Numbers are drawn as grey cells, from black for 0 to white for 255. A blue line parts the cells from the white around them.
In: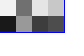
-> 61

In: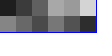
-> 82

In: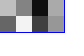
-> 64

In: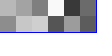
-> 156

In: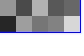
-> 130

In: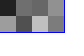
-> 192

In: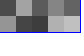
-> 177

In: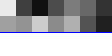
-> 83

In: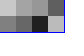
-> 32
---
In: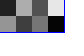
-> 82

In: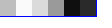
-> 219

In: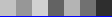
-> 209

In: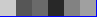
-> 106

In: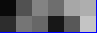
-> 131

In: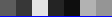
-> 227
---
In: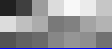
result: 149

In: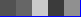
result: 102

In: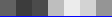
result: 149

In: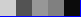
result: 128

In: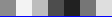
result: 140

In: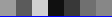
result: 112

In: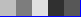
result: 125
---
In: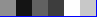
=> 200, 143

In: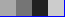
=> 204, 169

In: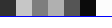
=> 252, 48

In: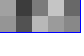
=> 104, 149

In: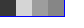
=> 134, 55

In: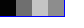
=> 141, 3

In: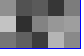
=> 124, 118

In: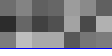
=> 96, 124
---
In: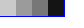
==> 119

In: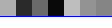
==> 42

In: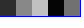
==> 45

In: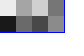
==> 72

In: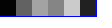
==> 33

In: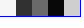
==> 49
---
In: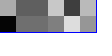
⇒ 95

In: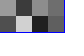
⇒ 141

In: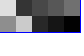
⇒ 72

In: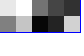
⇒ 115

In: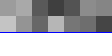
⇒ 89

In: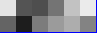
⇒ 78
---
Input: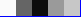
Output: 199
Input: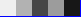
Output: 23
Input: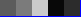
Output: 44
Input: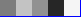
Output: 245
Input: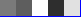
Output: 225
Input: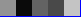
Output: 196
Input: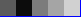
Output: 209
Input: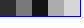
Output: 214
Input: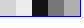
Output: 175
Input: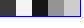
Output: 204
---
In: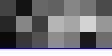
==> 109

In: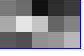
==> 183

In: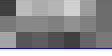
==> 121

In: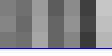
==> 181

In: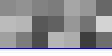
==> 109

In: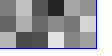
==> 159

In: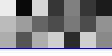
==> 136
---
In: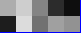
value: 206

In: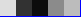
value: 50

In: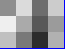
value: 219

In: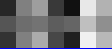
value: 128

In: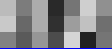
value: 124

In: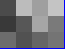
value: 188

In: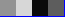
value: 215

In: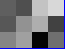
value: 79

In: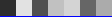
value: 226

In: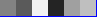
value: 90
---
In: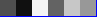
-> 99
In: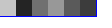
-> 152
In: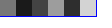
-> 157
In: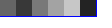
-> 163
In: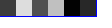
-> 192
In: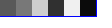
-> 48
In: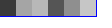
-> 85
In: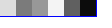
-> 244
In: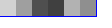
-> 64
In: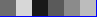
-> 90
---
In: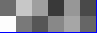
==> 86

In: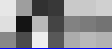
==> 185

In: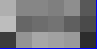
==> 109

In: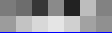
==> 216

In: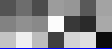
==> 137

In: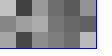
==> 172
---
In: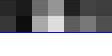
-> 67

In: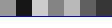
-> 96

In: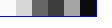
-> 165

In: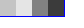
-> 129

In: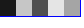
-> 229

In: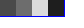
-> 219
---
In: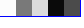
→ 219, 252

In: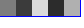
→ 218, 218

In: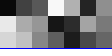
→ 22, 248

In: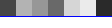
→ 105, 235

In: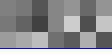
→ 134, 205

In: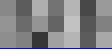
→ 100, 194

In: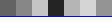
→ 36, 213
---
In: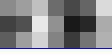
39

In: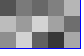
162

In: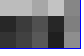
39

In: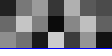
191

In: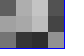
189

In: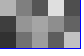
142

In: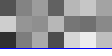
112
